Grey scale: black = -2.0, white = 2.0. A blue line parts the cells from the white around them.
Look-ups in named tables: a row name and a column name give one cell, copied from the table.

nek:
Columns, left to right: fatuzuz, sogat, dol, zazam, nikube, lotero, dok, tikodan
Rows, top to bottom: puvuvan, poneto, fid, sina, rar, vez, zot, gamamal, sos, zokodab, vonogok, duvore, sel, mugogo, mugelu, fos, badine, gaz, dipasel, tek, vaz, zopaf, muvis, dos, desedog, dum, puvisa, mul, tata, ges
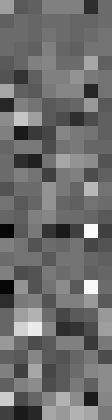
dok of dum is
-0.1
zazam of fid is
-0.2
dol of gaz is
-0.7
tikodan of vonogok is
-0.4
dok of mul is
-0.5
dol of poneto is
-0.4
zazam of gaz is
-0.3

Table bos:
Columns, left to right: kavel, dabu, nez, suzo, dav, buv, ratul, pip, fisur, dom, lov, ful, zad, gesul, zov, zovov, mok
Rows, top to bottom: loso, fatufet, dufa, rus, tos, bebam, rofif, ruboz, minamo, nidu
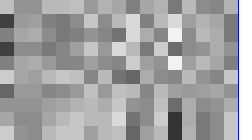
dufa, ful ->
0.1
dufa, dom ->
1.4
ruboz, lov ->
0.2
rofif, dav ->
0.2
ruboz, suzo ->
0.5
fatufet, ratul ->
1.1
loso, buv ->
1.0
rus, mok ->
0.3
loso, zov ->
0.2
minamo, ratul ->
0.9
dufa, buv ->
0.0
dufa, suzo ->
0.2
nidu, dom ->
-0.4
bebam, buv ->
1.0
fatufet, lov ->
0.0
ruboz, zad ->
-0.3
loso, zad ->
-0.1
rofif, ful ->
0.9

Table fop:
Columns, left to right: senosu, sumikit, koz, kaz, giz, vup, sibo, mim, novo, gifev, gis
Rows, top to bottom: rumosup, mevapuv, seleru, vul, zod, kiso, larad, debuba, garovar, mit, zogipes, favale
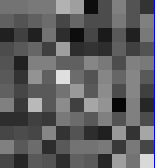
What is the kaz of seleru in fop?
-0.2
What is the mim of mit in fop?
-1.5
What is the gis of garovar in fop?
-0.8
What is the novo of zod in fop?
-0.8
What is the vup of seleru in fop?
-1.8
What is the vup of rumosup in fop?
0.5
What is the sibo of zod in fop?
0.1
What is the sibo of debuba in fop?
0.6
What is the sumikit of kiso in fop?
-1.2
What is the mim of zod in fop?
-0.1
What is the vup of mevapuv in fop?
-0.4
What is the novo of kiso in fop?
-0.4
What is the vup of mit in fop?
-0.7
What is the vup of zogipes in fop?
-0.2
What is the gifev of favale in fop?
-0.2
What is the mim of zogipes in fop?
-0.1
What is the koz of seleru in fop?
-1.5
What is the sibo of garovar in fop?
-0.6
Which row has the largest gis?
favale

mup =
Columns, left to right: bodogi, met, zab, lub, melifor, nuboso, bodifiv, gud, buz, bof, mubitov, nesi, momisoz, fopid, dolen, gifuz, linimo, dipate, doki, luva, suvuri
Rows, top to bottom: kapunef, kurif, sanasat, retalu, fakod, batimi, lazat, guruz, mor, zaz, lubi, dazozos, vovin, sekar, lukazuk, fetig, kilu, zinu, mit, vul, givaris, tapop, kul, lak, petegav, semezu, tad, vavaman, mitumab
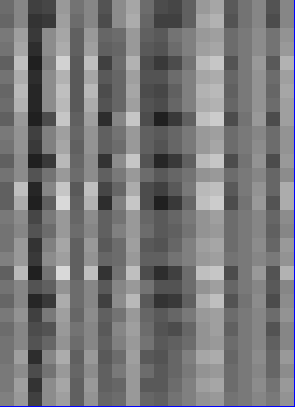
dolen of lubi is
0.4
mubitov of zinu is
-0.6
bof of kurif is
0.7
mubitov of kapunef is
-0.3
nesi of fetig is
-0.6
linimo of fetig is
-0.3
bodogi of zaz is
-0.1
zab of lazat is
-1.4
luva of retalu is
-0.2
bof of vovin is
0.4

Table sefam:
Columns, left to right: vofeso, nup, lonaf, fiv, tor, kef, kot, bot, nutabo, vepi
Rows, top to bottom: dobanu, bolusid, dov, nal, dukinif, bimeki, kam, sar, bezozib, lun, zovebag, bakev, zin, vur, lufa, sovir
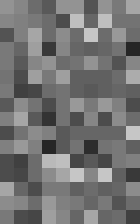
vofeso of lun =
-0.8
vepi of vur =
0.2
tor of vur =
-0.1
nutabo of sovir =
-0.3
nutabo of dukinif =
-0.7
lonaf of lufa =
-0.3
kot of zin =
0.1
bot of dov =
-0.3
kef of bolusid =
1.0
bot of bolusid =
1.0
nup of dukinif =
-0.6
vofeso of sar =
-0.6
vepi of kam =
-0.5
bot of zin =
1.1
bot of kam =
-0.5
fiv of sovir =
0.5

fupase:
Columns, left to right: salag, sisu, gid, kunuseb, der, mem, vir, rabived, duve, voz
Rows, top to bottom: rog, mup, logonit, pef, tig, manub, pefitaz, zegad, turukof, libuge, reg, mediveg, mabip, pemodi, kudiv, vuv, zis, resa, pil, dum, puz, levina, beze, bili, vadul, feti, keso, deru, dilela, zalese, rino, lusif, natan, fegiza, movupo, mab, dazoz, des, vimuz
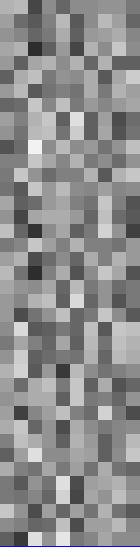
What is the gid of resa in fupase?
1.1
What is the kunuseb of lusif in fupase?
0.3
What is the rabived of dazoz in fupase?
0.8
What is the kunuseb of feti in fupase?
-0.3
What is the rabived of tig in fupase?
0.8
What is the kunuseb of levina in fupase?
1.0
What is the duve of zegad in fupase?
0.4
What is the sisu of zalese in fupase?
-1.0
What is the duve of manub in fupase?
0.6
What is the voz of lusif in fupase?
0.9
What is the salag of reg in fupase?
-0.7
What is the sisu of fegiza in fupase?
0.0
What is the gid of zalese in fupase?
0.1
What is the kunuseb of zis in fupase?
0.2
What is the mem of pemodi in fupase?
0.2
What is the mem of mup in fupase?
-0.6
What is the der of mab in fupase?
1.3
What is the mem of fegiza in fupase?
0.5
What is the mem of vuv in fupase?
0.4
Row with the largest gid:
reg

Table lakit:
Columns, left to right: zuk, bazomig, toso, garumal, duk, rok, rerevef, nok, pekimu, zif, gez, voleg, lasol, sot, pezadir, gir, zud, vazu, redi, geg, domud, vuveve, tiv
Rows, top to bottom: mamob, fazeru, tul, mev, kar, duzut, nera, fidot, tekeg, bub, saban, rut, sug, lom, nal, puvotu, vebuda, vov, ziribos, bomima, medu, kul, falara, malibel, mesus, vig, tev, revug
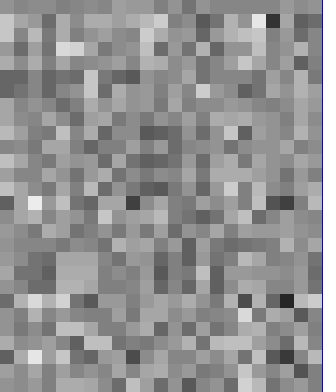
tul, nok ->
0.5
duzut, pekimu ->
-0.4
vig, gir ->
0.2
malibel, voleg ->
-0.4
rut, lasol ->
-0.2
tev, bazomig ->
0.2
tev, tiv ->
0.0
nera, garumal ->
-0.4
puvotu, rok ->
0.3
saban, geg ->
0.3
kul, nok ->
0.4
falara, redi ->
-0.1
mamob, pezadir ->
0.3
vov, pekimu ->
0.8
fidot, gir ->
0.2
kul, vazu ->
-0.8
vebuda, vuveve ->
0.3
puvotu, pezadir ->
-0.5
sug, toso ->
0.1
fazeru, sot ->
0.2
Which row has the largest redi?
fazeru

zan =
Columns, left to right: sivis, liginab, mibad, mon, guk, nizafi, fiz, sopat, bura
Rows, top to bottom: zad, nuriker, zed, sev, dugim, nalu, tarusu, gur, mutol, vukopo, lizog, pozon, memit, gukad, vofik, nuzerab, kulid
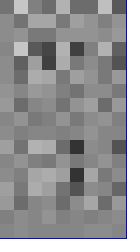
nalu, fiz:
0.3
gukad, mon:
0.5
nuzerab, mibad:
0.1
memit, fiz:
0.6
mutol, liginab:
0.3
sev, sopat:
0.8
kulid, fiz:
0.2
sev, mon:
-0.9
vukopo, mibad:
0.1
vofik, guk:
-0.3
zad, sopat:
1.0
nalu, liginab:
-0.3

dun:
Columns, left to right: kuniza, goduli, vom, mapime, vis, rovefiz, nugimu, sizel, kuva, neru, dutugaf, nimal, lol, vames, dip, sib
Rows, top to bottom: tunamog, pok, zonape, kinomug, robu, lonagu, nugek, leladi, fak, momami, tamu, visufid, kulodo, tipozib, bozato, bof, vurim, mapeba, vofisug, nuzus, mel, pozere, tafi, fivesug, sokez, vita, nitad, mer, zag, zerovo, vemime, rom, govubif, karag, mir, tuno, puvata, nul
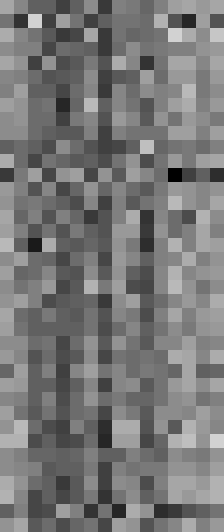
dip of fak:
0.2
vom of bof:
0.0
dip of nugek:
-0.1
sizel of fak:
-0.7
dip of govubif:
-0.1
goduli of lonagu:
0.0
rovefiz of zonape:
-0.9
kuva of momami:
0.0
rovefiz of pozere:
-0.5
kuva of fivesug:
-0.3
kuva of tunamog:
0.0
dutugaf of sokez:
-0.6
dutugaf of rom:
-0.9
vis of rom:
-0.9
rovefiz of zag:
-0.3
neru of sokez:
-0.2
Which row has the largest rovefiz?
kulodo

